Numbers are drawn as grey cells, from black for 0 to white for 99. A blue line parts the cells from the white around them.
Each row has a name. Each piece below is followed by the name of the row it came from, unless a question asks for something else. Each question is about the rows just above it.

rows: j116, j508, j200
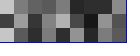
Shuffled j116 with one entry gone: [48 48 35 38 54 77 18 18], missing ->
[15]
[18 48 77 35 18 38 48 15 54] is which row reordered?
j116
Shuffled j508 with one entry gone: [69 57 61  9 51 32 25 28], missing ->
[21]
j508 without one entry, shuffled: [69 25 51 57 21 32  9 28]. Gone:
[61]
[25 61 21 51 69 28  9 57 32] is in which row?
j508
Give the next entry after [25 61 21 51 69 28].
[9]

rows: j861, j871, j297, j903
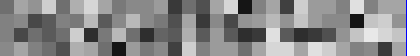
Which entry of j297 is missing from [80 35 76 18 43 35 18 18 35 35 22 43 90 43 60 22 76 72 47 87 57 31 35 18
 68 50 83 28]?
[39]
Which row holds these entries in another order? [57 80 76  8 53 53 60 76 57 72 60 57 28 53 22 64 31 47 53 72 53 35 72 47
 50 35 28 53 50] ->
j871
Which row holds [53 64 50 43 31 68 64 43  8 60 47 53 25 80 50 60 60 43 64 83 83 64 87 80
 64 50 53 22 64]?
j903
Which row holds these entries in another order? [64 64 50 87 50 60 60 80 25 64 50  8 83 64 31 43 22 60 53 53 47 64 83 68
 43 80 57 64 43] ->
j861
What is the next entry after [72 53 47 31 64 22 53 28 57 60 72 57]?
[76]
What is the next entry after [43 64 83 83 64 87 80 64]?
[50]

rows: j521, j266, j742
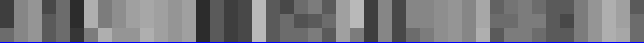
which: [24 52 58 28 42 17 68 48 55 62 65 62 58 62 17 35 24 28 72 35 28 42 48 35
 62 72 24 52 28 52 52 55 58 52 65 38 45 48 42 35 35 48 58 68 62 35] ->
j521
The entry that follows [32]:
[35]
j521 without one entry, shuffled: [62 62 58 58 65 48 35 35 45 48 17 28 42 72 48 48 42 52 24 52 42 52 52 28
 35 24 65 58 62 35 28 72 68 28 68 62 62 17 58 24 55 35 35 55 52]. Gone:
[38]
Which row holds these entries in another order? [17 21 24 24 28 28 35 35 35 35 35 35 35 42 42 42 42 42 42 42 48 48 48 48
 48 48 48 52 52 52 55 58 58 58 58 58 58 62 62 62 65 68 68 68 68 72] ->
j742
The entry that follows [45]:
[48]

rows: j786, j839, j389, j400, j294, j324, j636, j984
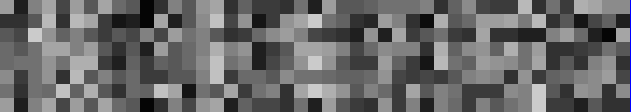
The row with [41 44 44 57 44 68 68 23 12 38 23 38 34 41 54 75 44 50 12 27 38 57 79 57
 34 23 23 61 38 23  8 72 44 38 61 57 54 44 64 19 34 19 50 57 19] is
j294
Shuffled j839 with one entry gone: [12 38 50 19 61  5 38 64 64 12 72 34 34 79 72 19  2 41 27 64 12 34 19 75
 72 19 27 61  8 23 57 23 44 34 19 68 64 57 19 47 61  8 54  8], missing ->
[15]
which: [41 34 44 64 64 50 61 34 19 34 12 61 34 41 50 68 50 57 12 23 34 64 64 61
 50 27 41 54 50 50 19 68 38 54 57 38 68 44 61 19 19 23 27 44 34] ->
j400
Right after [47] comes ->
[72]
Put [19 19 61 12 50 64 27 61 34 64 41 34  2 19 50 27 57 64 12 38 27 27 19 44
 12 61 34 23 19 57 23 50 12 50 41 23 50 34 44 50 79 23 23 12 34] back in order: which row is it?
j984

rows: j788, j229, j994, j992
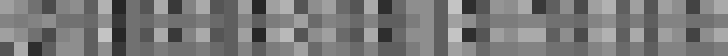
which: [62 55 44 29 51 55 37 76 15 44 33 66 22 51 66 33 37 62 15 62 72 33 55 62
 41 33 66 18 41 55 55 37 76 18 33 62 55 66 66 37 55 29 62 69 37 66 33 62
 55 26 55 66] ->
j994
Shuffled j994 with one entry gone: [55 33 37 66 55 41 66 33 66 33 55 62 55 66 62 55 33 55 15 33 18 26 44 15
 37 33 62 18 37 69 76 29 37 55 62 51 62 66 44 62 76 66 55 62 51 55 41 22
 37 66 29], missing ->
[72]
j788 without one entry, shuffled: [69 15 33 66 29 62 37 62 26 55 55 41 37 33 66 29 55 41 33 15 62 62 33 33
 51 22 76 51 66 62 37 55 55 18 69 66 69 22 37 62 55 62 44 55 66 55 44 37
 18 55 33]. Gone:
[58]

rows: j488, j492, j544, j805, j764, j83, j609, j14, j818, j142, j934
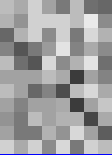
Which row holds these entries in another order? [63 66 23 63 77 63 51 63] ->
j14
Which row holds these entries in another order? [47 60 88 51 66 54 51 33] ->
j805
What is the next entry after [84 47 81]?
[73]
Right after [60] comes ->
[88]
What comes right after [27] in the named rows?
[66]

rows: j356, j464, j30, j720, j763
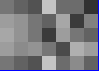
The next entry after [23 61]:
[46]
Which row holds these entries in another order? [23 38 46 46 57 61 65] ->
j30

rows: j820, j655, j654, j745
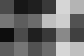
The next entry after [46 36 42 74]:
[80]
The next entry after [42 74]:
[80]
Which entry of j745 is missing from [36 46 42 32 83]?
[74]
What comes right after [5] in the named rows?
[29]
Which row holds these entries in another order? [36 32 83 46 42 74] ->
j745

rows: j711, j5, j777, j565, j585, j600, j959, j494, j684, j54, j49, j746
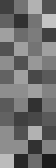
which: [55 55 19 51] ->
j49
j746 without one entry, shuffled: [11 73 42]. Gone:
[15]
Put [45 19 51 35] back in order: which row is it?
j494
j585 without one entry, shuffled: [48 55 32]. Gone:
[59]
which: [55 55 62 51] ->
j959
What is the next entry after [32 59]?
[48]

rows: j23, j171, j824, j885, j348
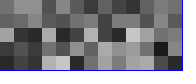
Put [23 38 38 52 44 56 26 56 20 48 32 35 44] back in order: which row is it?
j23
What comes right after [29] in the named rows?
[16]
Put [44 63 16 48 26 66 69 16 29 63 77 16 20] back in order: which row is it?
j348
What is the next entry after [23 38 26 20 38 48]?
[44]
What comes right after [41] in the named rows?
[52]

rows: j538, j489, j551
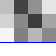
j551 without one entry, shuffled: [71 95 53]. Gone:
[50]
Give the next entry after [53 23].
[64]

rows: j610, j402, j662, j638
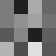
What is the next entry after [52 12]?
[37]
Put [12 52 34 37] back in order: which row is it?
j662
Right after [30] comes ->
[87]
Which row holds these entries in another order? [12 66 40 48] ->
j610

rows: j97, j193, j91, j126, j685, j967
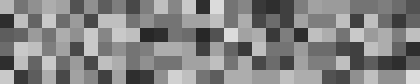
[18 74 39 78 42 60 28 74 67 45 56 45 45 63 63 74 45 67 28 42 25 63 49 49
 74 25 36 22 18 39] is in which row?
j685
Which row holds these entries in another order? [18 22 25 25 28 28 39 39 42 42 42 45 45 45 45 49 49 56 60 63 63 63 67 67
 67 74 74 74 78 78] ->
j126
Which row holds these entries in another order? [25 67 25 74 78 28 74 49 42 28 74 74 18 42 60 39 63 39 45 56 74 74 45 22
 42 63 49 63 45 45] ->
j193
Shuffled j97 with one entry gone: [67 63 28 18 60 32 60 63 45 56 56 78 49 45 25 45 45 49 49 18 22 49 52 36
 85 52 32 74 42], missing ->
[71]

